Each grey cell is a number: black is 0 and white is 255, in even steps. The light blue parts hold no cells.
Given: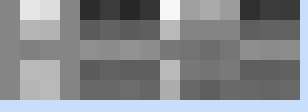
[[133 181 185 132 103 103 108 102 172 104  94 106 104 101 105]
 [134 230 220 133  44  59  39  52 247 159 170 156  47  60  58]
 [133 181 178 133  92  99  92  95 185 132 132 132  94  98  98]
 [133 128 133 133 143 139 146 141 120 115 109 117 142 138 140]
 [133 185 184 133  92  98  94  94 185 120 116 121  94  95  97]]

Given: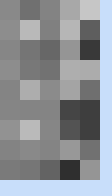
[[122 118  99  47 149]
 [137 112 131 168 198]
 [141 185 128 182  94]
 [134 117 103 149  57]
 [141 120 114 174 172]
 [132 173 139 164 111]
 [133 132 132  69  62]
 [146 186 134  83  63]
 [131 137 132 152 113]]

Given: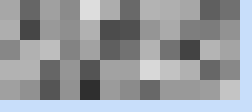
[[160 145  85 146  47 155 139 104 153 153 157 196]
 [167 102 160 139 221 173 105 179 175 167  95 112]
 [174  70 153 143 177  76  80 149 170 126 124 146]
 [135 177 190 131 162  95 114 179 114  67 180 164]
 [178 179 102 149  84 162 161 216 194 177 103 136]]

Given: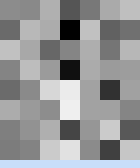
[[124 131 203 225 139  64 198]
 [140 137 176  85 120 170 191]
 [106 184 172   1 193  97 112]
 [193 168 103 133 174 117 183]
 [132 189 155  16 171 155 157]
 [107 138 215 235 162  49 161]
 [172 154 141 239 162 161 133]
 [127 146 175  69 150 203  88]]

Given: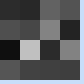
[[ 85  66  64  62]
 [ 44  40  98  83]
 [ 79  71 131  35]
 [ 15 192  43 130]]

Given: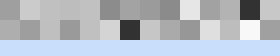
[[174 158 191 154 192 212  50 198 170 151 223 189 248 160]
 [159 203 192 189 193 140 163 155 139 230 162 179  50 200]]

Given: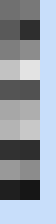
[[ 31  22]
 [112 120]
 [ 89  46]
 [126 140]
 [194 227]
 [ 84  81]
 [167 174]
 [180 200]
 [ 49  46]
 [153 140]]

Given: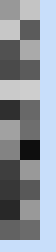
[[ 98 107]
 [152 196]
 [199  91]
 [ 81 170]
 [ 74  91]
 [202 206]
 [ 47 104]
 [161 110]
 [131  14]
 [ 62 153]
 [ 55  88]
 [ 40 153]]
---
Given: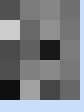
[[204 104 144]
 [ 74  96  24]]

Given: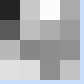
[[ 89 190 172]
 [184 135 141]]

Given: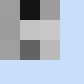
[[156 195 200]
 [159  99 185]]

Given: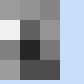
[[241  97 149]
 [128  37 120]]

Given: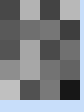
[[ 89 111 118]
 [ 84 166  74]]

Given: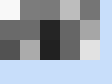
[[106 108  37]
 [ 82 171  33]]

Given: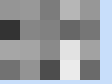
[[ 51 134 129]
 [166 164 138]]

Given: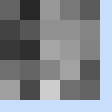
[[ 67  86 144]
 [ 56  47 166]]
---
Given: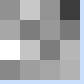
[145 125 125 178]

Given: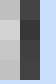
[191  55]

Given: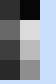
[ 47 219]

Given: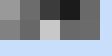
[153 104]

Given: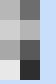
[183 181]

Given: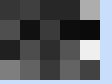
[54 17 45 99]
